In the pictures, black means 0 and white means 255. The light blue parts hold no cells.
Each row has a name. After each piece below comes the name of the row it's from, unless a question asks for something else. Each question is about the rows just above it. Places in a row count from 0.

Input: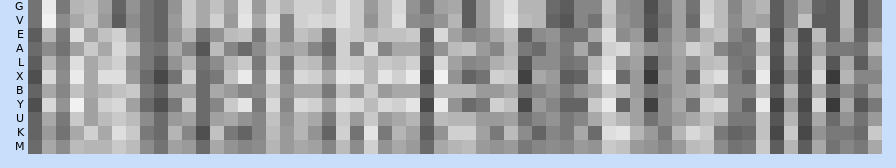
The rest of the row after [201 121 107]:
[181 134 79 193 121 100 134 187 154 181 147 100 208 115 228 121 181 161 93 147 208 208 161 121 187 140 100 134 121 168 107 222 228 181 154 121 181 216 201 121 100 107 193 72 201 72 147 121 121 107 201]
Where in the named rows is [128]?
X, 50
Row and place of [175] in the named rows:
L, 33
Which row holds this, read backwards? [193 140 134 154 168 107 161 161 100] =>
B

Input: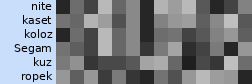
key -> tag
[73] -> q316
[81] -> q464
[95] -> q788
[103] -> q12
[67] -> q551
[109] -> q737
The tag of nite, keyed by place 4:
q12
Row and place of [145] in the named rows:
kuz, 1
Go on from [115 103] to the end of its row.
[179 157 81 137 38 130 151 157 95 137 191 88]
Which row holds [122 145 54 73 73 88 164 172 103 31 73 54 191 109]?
kuz
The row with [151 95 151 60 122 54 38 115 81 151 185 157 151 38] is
ropek
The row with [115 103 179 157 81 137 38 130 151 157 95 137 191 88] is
kaset
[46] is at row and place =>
Segam, 9

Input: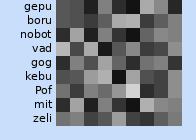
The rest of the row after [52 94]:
[122]
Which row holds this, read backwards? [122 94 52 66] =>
zeli
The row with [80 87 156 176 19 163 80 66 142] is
kebu
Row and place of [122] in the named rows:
zeli, 8
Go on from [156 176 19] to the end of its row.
[163 80 66 142]
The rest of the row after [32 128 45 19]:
[170 136 39]
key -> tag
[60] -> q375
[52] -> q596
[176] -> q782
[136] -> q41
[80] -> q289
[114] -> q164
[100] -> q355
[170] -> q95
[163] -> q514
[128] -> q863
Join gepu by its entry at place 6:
q95

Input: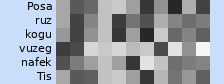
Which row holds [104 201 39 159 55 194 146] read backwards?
kogu
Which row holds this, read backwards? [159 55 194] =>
kogu
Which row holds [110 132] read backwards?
ruz
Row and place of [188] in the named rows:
vuzeg, 5
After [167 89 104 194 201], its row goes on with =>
[159 55 146 39 174 67]

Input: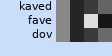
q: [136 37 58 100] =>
kaved
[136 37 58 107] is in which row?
dov
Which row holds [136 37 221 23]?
fave
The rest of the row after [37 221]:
[23]

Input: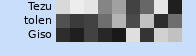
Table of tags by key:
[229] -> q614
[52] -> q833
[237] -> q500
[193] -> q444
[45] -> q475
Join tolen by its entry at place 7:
q475
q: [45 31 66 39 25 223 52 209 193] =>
Giso
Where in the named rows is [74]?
tolen, 5

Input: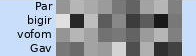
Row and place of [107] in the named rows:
Gav, 1
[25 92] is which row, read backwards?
bigir
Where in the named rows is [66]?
Gav, 8
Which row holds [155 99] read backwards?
vofom
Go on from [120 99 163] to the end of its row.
[182 128]
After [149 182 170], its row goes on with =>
[155 120 99 163 182 128]

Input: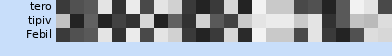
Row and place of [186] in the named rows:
tipiv, 22
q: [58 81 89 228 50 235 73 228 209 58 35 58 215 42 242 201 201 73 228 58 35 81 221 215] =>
Febil
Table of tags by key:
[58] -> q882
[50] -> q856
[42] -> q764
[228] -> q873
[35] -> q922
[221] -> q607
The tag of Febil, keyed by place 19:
q882
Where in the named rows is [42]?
Febil, 13
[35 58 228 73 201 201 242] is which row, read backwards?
Febil

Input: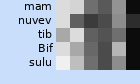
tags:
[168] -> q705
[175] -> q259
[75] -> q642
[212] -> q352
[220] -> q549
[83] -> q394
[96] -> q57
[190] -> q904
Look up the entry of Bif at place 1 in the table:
q705
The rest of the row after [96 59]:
[75 141 45]
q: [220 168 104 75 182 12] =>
Bif
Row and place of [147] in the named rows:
mam, 4
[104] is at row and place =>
Bif, 2
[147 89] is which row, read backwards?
mam
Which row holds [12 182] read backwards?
Bif

